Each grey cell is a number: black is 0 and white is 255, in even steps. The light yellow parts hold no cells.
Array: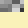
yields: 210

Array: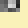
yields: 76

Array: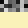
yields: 79

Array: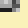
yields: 29

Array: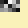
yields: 120

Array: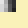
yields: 170

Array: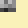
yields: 38

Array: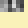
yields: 119
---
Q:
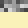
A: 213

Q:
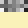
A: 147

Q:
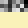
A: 68

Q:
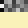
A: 75

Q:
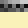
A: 86

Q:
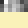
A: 163
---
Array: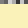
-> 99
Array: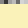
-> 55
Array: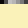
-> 79
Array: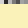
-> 42
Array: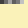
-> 109
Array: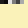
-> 11
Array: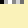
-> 180
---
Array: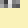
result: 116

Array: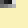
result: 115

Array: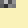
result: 92

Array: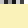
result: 21

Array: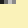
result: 28

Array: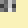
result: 125

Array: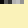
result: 50
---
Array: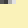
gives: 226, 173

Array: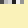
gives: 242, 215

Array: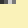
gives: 208, 121

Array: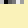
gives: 238, 197

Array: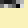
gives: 220, 207

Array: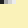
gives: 236, 211

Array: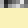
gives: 229, 214

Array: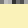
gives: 191, 177

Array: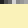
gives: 211, 167

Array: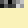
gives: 210, 194
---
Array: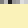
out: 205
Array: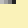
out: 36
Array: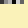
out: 100
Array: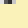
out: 199
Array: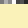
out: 40
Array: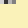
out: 128
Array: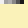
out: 25
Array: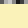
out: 161
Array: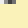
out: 112
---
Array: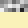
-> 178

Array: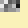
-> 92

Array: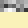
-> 192

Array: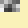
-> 161

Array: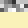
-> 104

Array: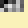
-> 92

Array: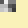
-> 128

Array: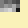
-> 113
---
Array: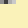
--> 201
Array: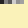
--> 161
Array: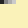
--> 202
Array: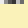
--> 108
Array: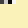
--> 246
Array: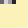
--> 38
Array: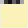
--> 163
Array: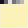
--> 184
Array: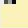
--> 9
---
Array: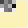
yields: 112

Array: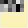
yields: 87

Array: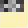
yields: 126

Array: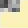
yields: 159

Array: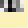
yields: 2

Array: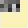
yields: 45

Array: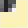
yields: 133

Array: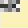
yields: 123
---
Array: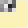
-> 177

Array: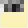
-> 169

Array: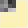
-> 113

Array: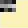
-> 90

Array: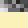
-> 172

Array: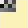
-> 234

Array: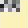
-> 227

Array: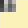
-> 55

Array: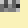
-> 198

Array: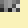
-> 117
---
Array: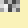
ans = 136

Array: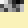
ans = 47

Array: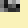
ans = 200

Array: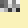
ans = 246

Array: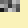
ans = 163

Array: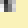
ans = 192

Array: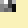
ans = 186
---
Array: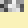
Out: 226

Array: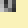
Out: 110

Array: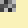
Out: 36

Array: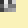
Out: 153

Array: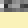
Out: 107

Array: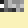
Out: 168

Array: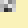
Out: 87
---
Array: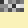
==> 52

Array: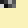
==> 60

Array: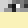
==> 250

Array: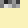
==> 97

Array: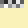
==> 51

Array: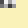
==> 244
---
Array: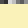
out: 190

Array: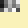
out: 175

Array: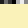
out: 1

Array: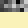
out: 203

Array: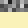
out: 162

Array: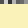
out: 179

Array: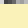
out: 104

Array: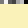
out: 66

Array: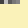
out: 91
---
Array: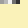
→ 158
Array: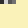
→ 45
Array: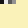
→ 19
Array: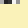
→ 174
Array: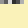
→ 148
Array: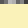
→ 87
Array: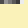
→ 76
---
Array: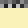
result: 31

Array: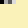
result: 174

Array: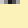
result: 137

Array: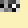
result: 117

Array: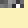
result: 111

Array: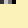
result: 199

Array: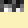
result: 251

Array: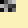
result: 171

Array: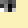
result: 162

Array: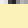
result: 225
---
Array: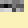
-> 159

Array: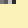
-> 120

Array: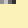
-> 145

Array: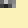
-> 107

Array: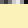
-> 103

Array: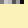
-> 127
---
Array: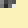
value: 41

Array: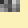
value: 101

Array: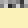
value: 208

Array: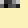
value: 5

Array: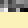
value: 156

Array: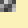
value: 97

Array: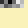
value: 90

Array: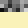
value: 110
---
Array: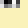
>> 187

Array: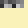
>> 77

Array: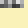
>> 194

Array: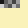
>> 22

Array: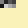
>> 128

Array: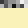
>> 57

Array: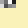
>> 166

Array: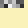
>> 117

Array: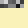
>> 174
